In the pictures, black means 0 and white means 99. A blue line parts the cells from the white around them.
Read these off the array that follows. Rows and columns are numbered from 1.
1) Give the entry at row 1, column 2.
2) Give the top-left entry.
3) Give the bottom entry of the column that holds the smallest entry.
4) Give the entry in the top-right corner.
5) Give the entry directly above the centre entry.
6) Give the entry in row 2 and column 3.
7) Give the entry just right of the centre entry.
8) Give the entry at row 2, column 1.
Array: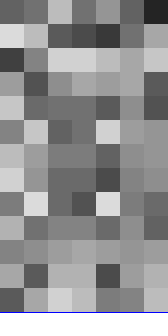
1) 44
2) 38
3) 73
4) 14
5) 44
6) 35
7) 38
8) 85

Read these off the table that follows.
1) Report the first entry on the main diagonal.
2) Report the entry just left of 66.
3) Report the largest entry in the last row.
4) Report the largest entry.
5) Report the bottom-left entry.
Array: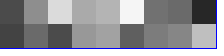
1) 29
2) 85
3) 74
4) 95
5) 26
